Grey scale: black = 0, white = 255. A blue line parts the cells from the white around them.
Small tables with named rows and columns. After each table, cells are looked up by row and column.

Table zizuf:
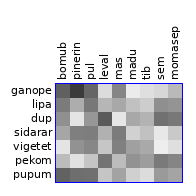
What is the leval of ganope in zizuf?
220
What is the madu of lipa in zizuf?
193
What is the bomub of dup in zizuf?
144
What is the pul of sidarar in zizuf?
125
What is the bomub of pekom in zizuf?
188
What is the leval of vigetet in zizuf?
198
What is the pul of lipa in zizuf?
120
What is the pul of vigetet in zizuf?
135
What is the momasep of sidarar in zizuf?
201
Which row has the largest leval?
ganope

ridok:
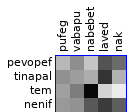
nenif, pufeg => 153
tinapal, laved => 51
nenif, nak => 94
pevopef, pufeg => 184
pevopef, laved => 83
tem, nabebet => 8
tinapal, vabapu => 157
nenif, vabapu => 146
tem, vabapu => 125

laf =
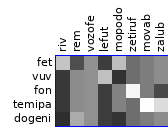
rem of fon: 140
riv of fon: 56
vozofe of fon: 144
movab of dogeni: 125
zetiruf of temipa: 110
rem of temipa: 140
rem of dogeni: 171
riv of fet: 196
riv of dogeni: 45

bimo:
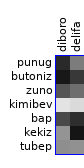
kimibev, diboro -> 227
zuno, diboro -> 85
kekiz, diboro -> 148
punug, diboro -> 42
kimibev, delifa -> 218
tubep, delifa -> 145
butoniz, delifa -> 56
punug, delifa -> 124
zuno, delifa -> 110
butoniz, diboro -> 24
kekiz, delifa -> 21
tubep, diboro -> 142
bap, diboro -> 73
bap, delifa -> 46
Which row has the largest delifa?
kimibev

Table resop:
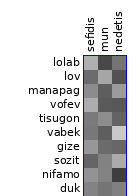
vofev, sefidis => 173
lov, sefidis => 108
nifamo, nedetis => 62
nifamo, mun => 131
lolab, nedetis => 116
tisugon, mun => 141
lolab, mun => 72
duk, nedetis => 128
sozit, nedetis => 171
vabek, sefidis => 120
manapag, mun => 94
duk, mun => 117
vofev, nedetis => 87
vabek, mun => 94
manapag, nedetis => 155
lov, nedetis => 82
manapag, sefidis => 140

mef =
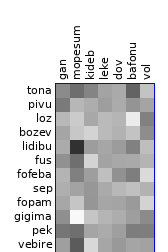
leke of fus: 163
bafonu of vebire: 165
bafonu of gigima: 158
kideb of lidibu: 157
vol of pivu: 164
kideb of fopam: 150
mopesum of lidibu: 49
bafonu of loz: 236
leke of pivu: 158
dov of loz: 181
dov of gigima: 173
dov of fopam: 164

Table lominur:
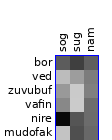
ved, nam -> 124
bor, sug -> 63
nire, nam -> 108
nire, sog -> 9
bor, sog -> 92
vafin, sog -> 136
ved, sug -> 157
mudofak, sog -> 195
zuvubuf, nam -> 128
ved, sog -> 188
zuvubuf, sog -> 153
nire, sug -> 85
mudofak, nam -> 104
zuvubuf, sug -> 202
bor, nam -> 95
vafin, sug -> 203
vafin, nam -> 109
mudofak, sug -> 79

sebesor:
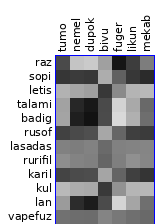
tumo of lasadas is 129
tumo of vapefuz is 113
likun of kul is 181
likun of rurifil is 144
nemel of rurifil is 131
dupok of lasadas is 130
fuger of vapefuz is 120
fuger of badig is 217
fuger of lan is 212

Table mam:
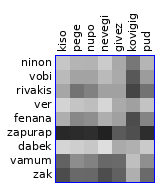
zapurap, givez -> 90
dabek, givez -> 170
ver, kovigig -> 160
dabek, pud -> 202
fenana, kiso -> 174
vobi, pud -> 156

